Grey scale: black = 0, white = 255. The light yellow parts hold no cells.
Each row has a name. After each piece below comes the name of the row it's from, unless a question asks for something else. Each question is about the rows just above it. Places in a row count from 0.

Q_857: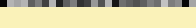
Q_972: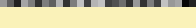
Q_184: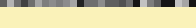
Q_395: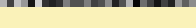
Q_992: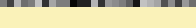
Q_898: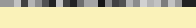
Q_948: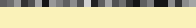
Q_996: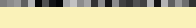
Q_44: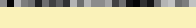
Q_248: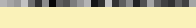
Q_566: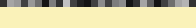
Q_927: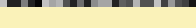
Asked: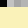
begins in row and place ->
Q_927, 5
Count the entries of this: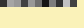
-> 11
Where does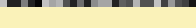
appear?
Q_927

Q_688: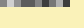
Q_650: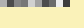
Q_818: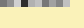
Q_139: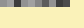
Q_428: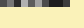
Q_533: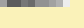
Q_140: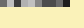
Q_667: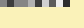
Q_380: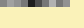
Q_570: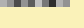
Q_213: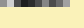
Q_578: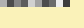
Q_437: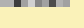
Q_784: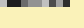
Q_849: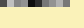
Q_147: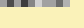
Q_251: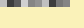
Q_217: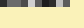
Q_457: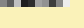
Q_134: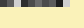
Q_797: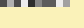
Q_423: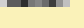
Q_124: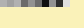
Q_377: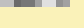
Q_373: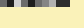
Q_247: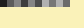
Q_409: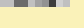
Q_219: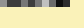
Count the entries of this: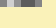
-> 6
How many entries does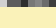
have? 8
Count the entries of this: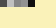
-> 5
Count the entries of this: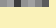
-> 7

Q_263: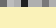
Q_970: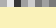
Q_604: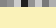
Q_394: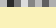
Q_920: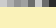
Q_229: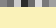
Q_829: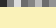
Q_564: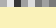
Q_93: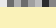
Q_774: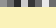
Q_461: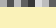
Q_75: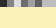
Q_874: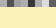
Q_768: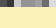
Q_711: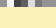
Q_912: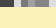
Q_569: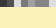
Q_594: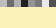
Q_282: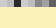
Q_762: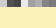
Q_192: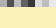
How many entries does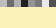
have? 8
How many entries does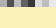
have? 8
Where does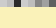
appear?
Q_282
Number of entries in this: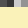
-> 4
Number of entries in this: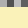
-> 4
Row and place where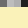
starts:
Q_263, 0
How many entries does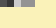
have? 5

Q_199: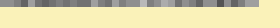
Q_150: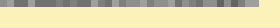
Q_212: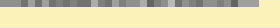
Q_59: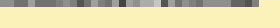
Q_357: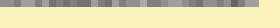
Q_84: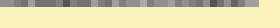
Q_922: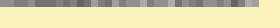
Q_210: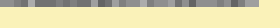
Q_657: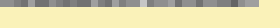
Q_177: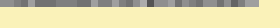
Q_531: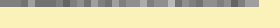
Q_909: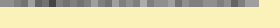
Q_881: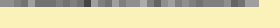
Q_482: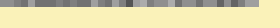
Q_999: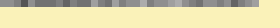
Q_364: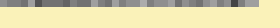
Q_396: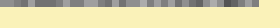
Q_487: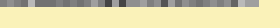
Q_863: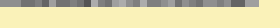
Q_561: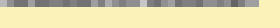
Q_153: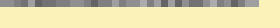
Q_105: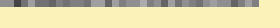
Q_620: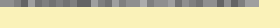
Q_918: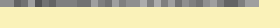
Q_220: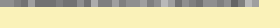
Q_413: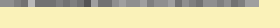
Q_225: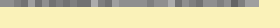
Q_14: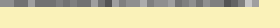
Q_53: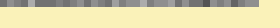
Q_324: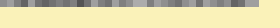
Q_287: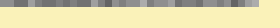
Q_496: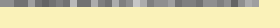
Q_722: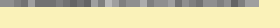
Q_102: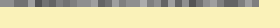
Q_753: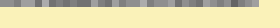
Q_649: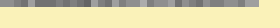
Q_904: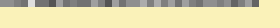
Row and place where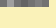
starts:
Q_496, 3
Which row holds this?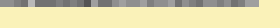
Q_413

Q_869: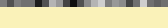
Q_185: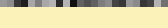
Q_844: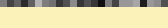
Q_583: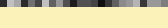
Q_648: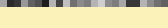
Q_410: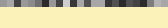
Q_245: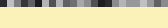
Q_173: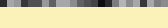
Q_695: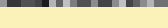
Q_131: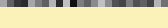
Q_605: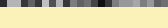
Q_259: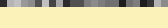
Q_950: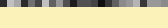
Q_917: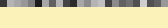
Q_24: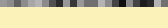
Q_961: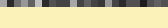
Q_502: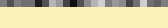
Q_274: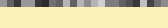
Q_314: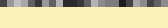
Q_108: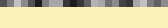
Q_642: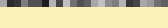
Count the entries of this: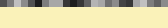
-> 24
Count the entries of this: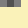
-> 3
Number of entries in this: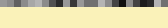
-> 24
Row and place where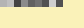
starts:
Q_917, 13
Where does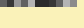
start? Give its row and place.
Q_314, 4
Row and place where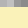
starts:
Q_259, 1

